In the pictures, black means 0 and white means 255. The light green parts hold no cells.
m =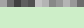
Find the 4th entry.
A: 95
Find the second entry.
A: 108
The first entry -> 164
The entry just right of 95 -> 81

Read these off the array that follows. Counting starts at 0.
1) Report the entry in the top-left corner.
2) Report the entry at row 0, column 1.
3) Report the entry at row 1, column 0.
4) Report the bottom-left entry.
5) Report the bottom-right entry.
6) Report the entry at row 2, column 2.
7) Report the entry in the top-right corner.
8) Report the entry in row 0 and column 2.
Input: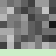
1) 140
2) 110
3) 155
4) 64
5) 155
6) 126
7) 80
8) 126
